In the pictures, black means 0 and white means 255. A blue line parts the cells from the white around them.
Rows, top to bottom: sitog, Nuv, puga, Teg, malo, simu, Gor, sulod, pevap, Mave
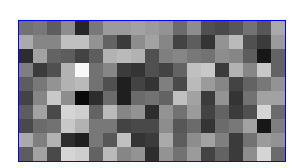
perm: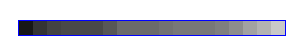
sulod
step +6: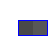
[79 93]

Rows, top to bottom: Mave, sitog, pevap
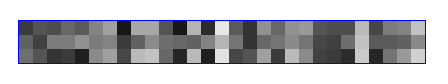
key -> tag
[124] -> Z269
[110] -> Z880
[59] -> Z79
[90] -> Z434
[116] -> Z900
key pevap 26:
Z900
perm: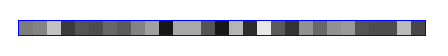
Mave
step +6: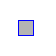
[186]
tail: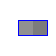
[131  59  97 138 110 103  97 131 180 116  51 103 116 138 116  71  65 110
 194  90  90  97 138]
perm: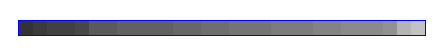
sitog
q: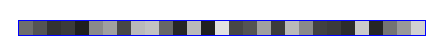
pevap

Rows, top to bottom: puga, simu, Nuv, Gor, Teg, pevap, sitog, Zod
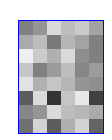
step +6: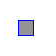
[155]
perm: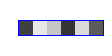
pevap
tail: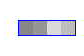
[182 170]
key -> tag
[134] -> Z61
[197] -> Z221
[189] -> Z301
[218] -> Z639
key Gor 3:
Z301

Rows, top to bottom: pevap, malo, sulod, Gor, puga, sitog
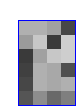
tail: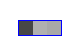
[176]
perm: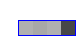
puga
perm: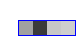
sulod

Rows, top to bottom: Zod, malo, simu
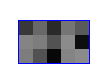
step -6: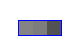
[126 119  76]
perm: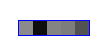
malo
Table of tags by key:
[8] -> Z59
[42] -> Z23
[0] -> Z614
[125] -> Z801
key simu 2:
Z59
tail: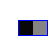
[139]

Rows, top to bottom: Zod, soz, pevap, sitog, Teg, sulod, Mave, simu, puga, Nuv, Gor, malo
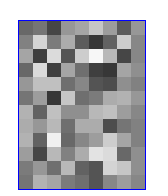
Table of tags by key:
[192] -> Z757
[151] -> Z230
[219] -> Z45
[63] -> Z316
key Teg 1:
Z757
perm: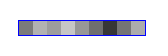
sulod

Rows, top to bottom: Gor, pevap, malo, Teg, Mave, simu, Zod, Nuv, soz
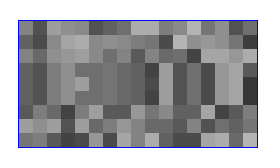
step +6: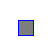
[131]
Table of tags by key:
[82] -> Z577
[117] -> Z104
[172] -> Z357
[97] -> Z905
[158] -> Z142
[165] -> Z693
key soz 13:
Z693

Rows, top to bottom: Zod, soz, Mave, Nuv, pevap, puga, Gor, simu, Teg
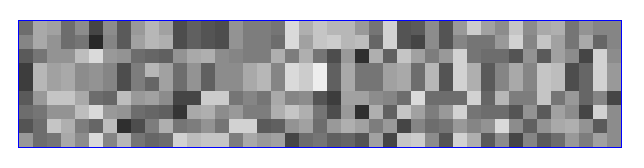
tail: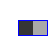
[175 140 153 125 125 175 197 175 117  77 153  47 175  96 197 161 125 153
 210 117 109 109  84 147  90 161 140  69 210 140]
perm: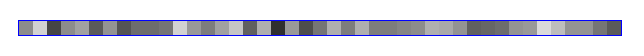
Mave
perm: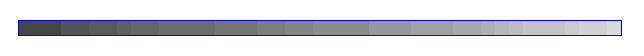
Teg
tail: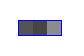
[ 84 133 117 117 153 210 133 197 161 117 169 102 133]
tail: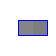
[125 175 125 175 117  77 153  47 175  96 197 161 125 153 210 117 109 109
  84 147  90 161 140  69 210 140]
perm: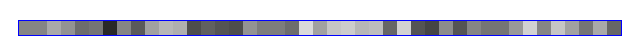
soz
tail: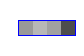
[ 96  84  77 147 125 125 117 218 175 197 183 183 153 117 210  84  90 140
  84 153 204 161 140 197 140 169 175 117 147 133 133]

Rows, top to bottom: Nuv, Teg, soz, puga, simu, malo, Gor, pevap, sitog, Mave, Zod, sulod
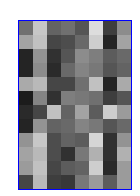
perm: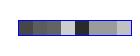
Zod
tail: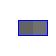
[ 85 221  62 140]
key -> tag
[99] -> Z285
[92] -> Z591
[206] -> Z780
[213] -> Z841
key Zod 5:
Z780
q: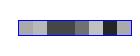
simu
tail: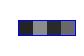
[132 120  85  99]
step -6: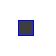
[56]
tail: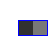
[177  49 177]

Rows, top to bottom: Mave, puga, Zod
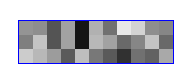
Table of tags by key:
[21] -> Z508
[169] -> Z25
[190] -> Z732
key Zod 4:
Z732
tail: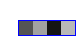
[162 105 134 196 105]
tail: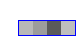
[120  90  49 113  98 169]
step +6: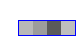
[190 162  96 196]
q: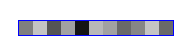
puga

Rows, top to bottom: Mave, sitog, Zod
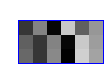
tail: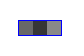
[  1 208 163]
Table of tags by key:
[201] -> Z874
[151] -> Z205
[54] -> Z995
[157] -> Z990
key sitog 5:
Z990
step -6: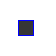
[48]
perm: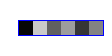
sitog

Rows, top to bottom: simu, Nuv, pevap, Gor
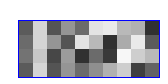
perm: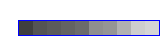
Gor
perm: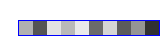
simu
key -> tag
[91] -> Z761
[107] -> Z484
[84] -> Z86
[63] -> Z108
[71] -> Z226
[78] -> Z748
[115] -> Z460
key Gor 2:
Z86
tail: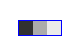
[91]

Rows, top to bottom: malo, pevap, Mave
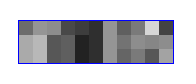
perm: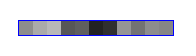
pevap
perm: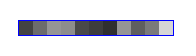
malo
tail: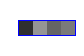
[ 87 163]
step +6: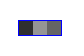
[ 53 155 107]

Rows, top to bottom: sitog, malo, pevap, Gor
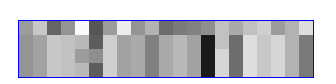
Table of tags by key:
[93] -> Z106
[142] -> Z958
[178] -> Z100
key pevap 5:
Z958
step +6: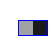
[168  32]
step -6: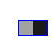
[156  20]

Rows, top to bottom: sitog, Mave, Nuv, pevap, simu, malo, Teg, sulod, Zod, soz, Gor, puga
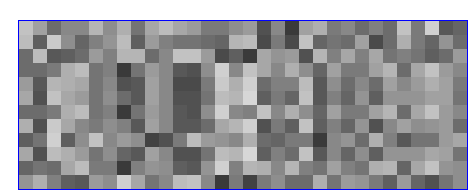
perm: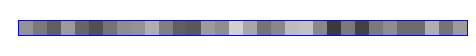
puga
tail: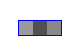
[ 58 161 175 122 136 108 128 108 194 122 208  88 101]
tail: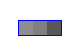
[161 136  88  88 108 167 181 208  81 122  95 194  95 128 101 148  81 136
 161 142 148 155 108]
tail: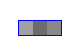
[136 181 142 175 116 167 188 167 155 122 122 142 155  81 136  58 161 175
 122 136 108 128 108 194 122 208  88 101]
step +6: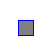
[134]
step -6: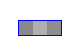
[130 169 136]
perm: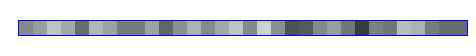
pevap

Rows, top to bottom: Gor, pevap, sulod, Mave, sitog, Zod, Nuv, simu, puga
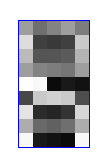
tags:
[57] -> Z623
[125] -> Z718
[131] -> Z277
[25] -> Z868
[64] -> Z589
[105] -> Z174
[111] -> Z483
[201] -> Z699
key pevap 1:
Z589
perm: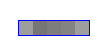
Mave
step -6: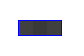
[58 51 58]
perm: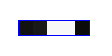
puga

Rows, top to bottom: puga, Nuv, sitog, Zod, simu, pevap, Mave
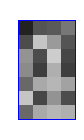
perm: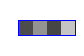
pevap
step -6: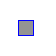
[141]
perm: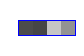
pevap
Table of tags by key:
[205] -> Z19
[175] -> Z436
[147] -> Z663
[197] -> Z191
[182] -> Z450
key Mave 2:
Z450

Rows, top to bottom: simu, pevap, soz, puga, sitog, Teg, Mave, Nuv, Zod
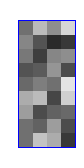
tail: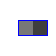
[134 142]
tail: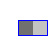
[172  56]
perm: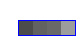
Mave
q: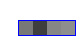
soz
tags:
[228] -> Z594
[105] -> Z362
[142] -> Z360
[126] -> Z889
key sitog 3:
Z594

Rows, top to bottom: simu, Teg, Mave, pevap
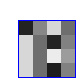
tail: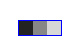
[110]
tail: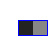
[215 110]
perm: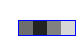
Teg
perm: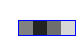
Teg
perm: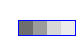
Mave
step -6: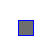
[104]

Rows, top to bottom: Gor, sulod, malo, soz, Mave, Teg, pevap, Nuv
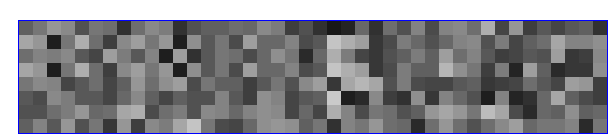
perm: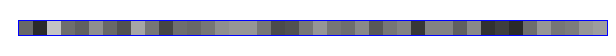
Nuv
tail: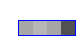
[124  75  69  69  88  96  55  62  69 110  88  69 158 150  62]
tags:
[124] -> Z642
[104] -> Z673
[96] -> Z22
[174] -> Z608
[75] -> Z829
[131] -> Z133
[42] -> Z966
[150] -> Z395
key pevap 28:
Z22
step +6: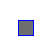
[116]
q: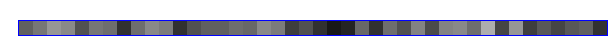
Gor

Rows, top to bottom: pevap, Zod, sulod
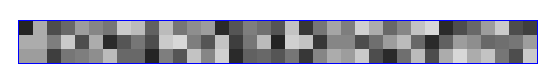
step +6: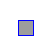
[163]
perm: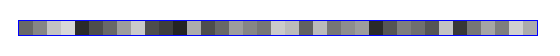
pevap
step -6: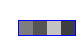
[120  79 189  56]
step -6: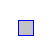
[189]
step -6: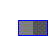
[120  79]
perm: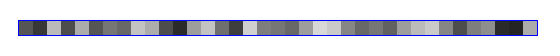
sulod

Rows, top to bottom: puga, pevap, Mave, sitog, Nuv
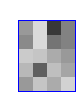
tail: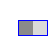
[116 130]
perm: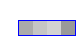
Nuv
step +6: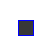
[62]
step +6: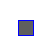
[101]

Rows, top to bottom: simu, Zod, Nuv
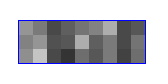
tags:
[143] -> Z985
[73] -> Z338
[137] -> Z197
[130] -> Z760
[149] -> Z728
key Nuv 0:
Z985
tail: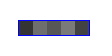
[110]
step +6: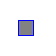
[136]
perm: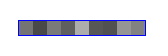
Zod

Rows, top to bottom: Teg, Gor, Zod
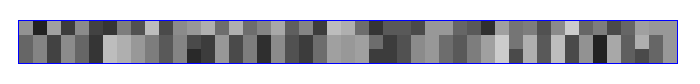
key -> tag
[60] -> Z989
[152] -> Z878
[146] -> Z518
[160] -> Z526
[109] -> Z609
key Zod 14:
Z878
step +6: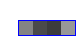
[138  80  66 158]
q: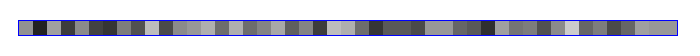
Teg
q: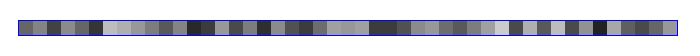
Zod
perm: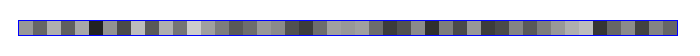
Gor

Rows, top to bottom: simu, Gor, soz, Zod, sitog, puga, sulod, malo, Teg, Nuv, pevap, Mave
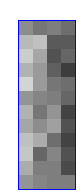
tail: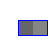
[82]
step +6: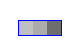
[198 178 116]
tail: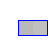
[90 90]
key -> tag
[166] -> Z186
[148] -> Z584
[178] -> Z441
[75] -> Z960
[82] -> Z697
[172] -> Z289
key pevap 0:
Z289
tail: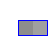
[82]

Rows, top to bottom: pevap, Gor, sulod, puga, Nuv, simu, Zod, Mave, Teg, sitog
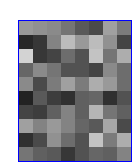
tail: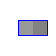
[102  89 167  74]
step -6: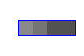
[132 111  76  76]
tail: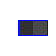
[145 109  82 195 123 173]
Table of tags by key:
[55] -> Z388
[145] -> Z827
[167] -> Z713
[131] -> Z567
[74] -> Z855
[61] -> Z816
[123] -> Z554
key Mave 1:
Z567
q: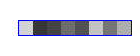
sulod
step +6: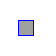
[166]
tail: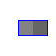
[ 89 167  74]

